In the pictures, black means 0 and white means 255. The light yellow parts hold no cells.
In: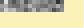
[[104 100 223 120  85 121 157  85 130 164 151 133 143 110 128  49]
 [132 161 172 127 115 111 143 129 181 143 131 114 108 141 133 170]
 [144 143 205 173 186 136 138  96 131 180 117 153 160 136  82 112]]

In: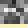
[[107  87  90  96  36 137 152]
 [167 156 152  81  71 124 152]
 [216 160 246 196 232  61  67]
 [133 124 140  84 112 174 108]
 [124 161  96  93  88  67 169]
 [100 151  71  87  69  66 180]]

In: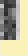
[[201  92  56  77  76]
 [188 194  48  51  67]
 [192 132  53 104 141]
 [196 126  42 104 141]
 [199 139 104  88 121]
 [200 157  54  81  83]
 [204 120  77  79  43]
 [193 119  95  72  91]
 [206 173  56  79  78]
 [215 117  51 103  71]]

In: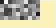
[[138  36 248  72 117 143 159 224  78 101]
 [105 150 109 181 214 185 149  75 154 163]
 [153 196  65  62 155  87 155 216 112 151]
 [ 28 118  67  84 159 218 127 138 104 181]
 [186 138 189 139 149 165  58 114 221 126]]

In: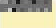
[[110 147 153  97 123  28 104 119 109  38 103 111  89]
 [112 110 109 111 110 106 113 110 111 110 111 111 109]
 [111 109 117 200  25 117  92 107 139 110 143  95 155]]

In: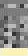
[[124 124 121 125 125 124 126]
 [179  92 142 186 186 130  60]
 [124 124 121 125 125 124 126]
 [124 124 121 125 125 124 126]
 [171 121  71 148 112 130 157]
 [151  95  99 139 132 121 169]
 [179  92 142 186 186 130  60]
 [171 128  56 158 112 124 157]
 [132 115 185 200  51  84 126]
 [108  73  99 148 159  87 181]
 [143 144  49 167 118 106 132]
 [132 115 185 200  51  84 126]]

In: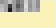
[[145 148 163 193 156 119 140 206 155 180]
 [145 183 163  63 156  91 129 219 147 178]
 [162 192 163  23 156 119 140 206 155 178]]
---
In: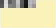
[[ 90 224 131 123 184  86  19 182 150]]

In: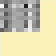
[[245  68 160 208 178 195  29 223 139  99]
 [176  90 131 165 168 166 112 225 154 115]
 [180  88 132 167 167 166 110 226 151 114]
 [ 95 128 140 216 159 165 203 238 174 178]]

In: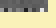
[[ 99  96 100  98  94  92  93  98  90  92  99  99]]

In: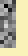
[[178   4 117  89]
 [178 145 103 168]
 [105 174 103 125]
 [ 88 139 142 127]
 [173  86 170  77]
 [171 125 109 154]]

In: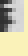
[[ 91 192 214 213 214 215]
 [ 52  87 188 215 215 211]
 [ 48  51  65 160 209 214]
 [ 52 106 197 217 213 216]]

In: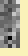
[[141  86 103 107 116]
 [ 82  84  98 197 158]
 [104 105 110 128 165]
 [139 105  67 165 132]
 [179  94   2 162  94]
 [135 147  54 178  90]]

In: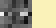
[[112 115  83  53  80  98  50 105]
 [240  47 140  62  72 210 200  27]
 [128 106 100  57  76  59  15  92]]
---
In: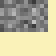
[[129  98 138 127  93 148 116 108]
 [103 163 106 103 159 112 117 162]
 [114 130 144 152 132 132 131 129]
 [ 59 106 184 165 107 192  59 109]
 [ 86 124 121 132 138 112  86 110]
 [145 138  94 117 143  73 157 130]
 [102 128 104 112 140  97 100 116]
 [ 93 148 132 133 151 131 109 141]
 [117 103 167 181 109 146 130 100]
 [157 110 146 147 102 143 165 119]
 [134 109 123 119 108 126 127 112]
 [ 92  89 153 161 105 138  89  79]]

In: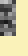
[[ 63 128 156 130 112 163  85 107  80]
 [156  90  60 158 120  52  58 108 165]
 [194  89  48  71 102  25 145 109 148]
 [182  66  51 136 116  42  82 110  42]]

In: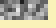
[[101 183 156 138  89]
 [ 98 107 164 191 141]
 [144  80  80 172 158]
 [154 172 137  95 153]
 [149 214 164 140 201]
 [ 95  98  87 160 172]
 [ 30 110 110 100 110]
 [135 190 229 202 111]
 [119 162 104 186  91]
 [142 117  69 187 173]
 [ 97 119 105 148 129]
 [ 73 154 182 110 214]]

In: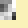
[[253 254 235  85  42]
 [143 206 211 236 205]
 [148 123 140 218 185]
 [142  81  97 197 227]]

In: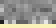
[[135 155 161 132 128  88]
 [160 135 110 151 133 153]
 [144 135  95 142 170 229]
 [143 129 102 145 163 178]
 [138 126 134 157 126 139]
 [133 128 112 140 165 193]
 [128 142 143 135 138 137]
 [138 163 153 136 137  99]
 [128 146 137 123 114 101]
 [145 156 140 136 132  95]
 [141 130 102 137 151 199]
 [148 123 138 124 139 140]
 [137 140 129 136 133 204]
 [121 164 192 145 105  29]]

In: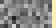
[[103  77  97 176 152 177 125]
 [109 168 161 138  93 156  80]
 [100  99 119 129 149 136 169]
 [119 121 144 181  64 107 132]
 [145 159 125  82 116 120 162]
 [ 92 147 156 173 129 140 118]
 [136 185 110  91 122 125 143]
 [111 133 112  83 125 116 162]
 [121 147 133 136  94 149  74]
 [103 126 151 138  32  69 212]
 [152 128 154 177 103 156 119]
 [168 147  85 100 177 103  56]
 [ 85 192 147 108 121 174  88]]

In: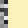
[[ 38 218  70  79 233  35 153]
 [122 189  56 178 135 156 138]]
